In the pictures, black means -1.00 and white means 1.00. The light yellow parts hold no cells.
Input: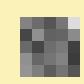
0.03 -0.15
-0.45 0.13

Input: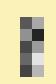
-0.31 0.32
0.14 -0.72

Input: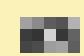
0.26 0.08
-0.53 -0.59

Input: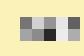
-0.08 0.64
0.29 0.09

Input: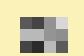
-0.30 -0.47
0.45 0.45

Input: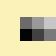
-0.16 0.20
-0.97 -0.49

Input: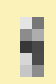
0.79 -0.07
0.10 0.36

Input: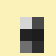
0.67 -0.43
-0.73 -0.77
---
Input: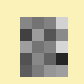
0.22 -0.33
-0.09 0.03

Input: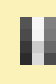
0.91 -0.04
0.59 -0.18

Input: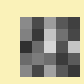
-0.55 0.54
-0.15 0.67

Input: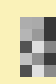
0.20 -0.56
0.74 0.05

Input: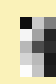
0.27 -0.72
-0.40 -0.64

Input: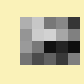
0.60 0.65
-0.06 -0.87

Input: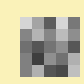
0.41 0.05
-0.33 -0.09

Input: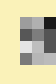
-0.02 -0.34
0.49 -0.34
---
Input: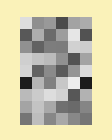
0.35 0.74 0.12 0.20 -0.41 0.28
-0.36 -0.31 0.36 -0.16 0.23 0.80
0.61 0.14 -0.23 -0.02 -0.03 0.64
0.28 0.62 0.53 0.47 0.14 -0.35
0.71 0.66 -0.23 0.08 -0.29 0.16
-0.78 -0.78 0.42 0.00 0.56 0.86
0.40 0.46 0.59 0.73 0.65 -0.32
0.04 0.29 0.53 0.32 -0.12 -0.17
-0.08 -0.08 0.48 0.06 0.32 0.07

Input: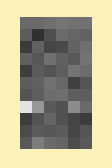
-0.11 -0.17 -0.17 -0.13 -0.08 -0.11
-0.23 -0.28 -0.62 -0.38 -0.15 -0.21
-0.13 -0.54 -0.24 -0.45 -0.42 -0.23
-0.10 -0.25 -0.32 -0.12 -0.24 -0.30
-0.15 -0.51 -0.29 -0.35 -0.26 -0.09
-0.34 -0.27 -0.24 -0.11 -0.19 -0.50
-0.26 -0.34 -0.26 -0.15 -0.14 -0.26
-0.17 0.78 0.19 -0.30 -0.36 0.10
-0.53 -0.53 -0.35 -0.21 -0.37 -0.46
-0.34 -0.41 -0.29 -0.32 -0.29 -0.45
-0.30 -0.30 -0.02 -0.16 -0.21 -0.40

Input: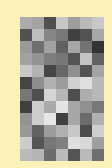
0.57 0.35 0.29 -0.38 0.56 0.24 0.45
0.31 -0.36 0.49 0.05 -0.06 -0.49 -0.35
-0.60 0.20 -0.14 0.26 -0.24 0.31 -0.09
-0.23 0.27 0.15 -0.01 -0.07 -0.34 0.53
0.29 0.57 0.40 -0.45 -0.19 0.12 -0.34
0.45 -0.46 0.11 0.38 0.22 0.63 0.75
0.44 -0.07 -0.39 0.67 0.43 -0.39 0.36
-0.05 -0.50 0.60 0.33 0.79 0.31 0.13
0.39 0.15 0.61 0.80 -0.49 0.30 -0.16
0.62 0.20 -0.23 0.23 0.39 0.57 -0.40
0.25 0.60 -0.33 -0.07 0.01 0.75 0.70
-0.13 0.46 0.42 -0.15 0.47 -0.34 0.46

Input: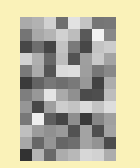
-0.07 0.33 0.40 0.64 -0.13 0.77 0.53 -0.08
0.07 -0.08 0.32 0.41 0.64 0.48 -0.30 0.90
0.60 -0.44 -0.14 -0.46 0.53 -0.04 -0.44 0.53
0.28 0.65 0.37 -0.19 0.48 -0.35 0.25 0.58
0.07 -0.05 0.34 -0.34 0.71 0.73 0.24 -0.07
0.35 -0.54 -0.22 -0.06 -0.14 -0.05 0.19 -0.48
0.48 -0.01 0.19 0.79 0.33 0.13 -0.41 -0.39
0.73 0.18 -0.44 0.25 0.61 0.53 0.71 0.53
0.25 -0.06 0.87 -0.26 -0.46 0.11 -0.55 0.05
0.28 0.50 0.22 0.13 0.21 -0.36 0.28 -0.39
-0.40 0.31 -0.19 0.17 -0.20 -0.14 0.28 0.15
0.36 -0.61 0.42 -0.18 0.35 0.44 0.69 0.65

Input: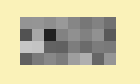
-0.12 0.16 0.17 0.11 0.20 0.05 -0.07 0.02
-0.30 -0.36 0.31 -0.74 0.02 0.13 0.01 0.14
-0.05 0.55 0.53 -0.22 -0.24 -0.02 -0.16 -0.03
0.17 -0.25 -0.04 0.07 -0.03 0.24 0.37 -0.20

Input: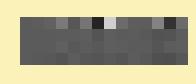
-0.16 -0.29 -0.27 -0.24 -0.05 -0.32 -0.08 -0.72 0.62 -0.16 -0.27 -0.27 0.03 -0.60
-0.28 -0.29 -0.29 -0.29 -0.28 -0.28 -0.26 -0.34 -0.26 -0.29 -0.28 -0.30 -0.35 -0.34
-0.26 -0.29 -0.29 -0.29 -0.25 -0.30 -0.28 -0.30 -0.26 -0.27 -0.29 -0.29 -0.33 -0.28
-0.32 -0.29 -0.30 -0.31 -0.34 -0.27 -0.32 -0.33 -0.30 -0.33 -0.28 -0.31 -0.37 -0.38

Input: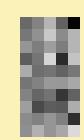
-0.96 -0.18 0.03 0.42 -0.24
0.42 -0.07 0.14 0.57 0.09
0.42 0.17 -0.01 0.24 -0.02
0.53 -0.27 -0.08 0.67 -0.66
-0.07 0.34 -0.14 -0.09 -0.22
0.32 -0.08 0.02 0.20 0.19
-0.23 0.03 -0.20 -0.10 -0.58
0.36 0.24 -0.42 -0.27 -0.30
-0.64 0.10 0.01 0.17 0.00
0.71 0.12 0.39 0.17 0.31

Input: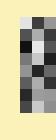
0.18 0.78 -0.51
-0.54 -0.36 0.36
-0.33 -0.87 0.81
-0.76 -0.06 0.56
-0.19 0.15 -0.71
-0.61 -0.27 0.36
0.19 -0.69 0.22
0.12 -0.44 0.57
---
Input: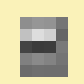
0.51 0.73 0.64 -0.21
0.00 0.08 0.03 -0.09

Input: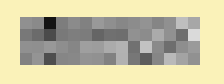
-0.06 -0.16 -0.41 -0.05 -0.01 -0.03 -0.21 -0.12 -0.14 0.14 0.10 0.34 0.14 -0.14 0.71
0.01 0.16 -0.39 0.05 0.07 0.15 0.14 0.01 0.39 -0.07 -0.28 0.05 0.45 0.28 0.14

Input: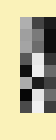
0.25 -0.04 -0.89
-0.31 0.81 -0.59
0.35 -0.78 -0.50
-0.42 0.88 -0.51

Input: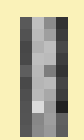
-0.36 0.46 0.25 -0.53
-0.43 0.49 0.46 -0.51
-0.43 0.42 0.46 -0.46
-0.35 0.72 0.20 -0.74
-0.32 0.08 0.20 -0.27

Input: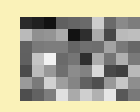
0.46 0.13 0.16 0.34 -0.86 -0.64 0.34 -0.44 0.46 0.49
-0.25 0.54 0.90 -0.17 -0.08 -0.63 0.35 -0.08 0.38 -0.05
0.21 -0.04 0.64 0.24 0.04 -0.24 -0.38 0.19 0.56 0.11

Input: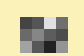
-0.17 0.05 -0.27 -0.40

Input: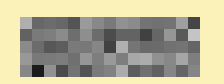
-0.23 -0.04 -0.01 0.09 -0.14 0.11 -0.15 -0.40 -0.22 -0.22 -0.49 -0.20 0.18 -0.30 0.54
0.19 -0.05 -0.04 -0.02 -0.12 0.18 -0.01 0.20 -0.01 0.32 0.35 0.14 0.07 0.30 -0.01
